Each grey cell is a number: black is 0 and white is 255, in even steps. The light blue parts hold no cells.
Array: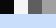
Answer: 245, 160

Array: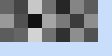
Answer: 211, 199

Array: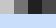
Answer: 198, 115

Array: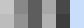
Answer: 198, 189

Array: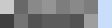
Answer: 202, 158

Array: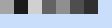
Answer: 208, 164

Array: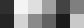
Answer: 244, 223

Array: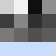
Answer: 242, 208

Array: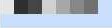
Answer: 229, 208

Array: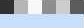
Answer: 248, 205
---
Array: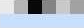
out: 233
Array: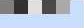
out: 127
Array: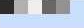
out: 44
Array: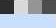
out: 45
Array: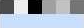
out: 75
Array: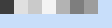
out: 61
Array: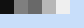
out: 16
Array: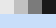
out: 232
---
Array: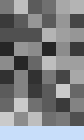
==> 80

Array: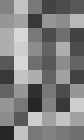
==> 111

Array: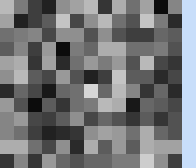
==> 62

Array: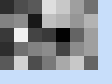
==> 100

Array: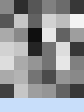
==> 55

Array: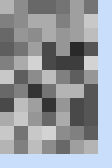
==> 180

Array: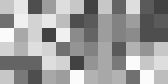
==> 189
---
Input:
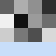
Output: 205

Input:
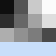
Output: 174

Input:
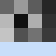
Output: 196

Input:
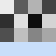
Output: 79

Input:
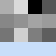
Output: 117

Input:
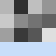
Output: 159
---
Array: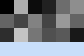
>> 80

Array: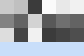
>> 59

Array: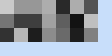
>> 106

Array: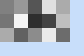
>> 140

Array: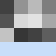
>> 54

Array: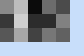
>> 66

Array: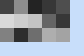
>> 110

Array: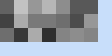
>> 132
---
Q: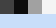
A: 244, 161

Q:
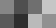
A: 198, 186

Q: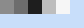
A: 246, 189

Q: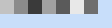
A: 232, 194

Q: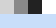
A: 255, 211

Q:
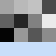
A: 235, 194

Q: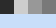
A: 205, 152

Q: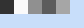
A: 250, 166
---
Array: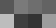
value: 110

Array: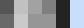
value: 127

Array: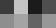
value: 27

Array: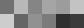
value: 156

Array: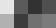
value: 50

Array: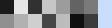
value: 99

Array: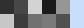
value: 27

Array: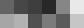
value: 134

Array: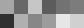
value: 114
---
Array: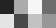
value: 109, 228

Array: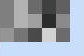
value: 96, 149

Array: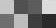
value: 219, 110

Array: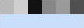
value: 80, 185

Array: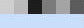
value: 92, 206

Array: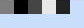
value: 35, 125

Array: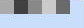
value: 106, 170

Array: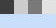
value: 226, 62

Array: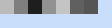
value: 85, 187
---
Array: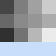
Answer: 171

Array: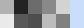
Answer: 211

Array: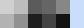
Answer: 135

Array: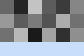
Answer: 113

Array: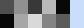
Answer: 8

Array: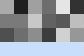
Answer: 190

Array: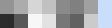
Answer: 160

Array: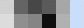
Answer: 167
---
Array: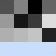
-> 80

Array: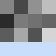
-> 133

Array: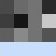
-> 73

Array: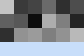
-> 196

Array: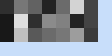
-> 47

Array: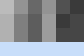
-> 187

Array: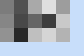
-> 124

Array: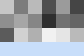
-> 198

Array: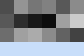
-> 77

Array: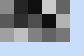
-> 138
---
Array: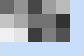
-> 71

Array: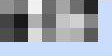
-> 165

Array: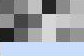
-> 38

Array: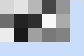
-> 183

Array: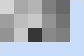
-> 180

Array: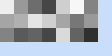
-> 207

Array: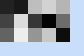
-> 190

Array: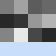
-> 162

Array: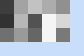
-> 194
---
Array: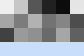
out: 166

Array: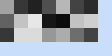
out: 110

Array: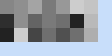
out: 111

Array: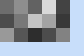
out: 76

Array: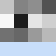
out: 154

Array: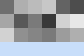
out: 156

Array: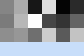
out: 90

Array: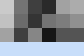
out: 84
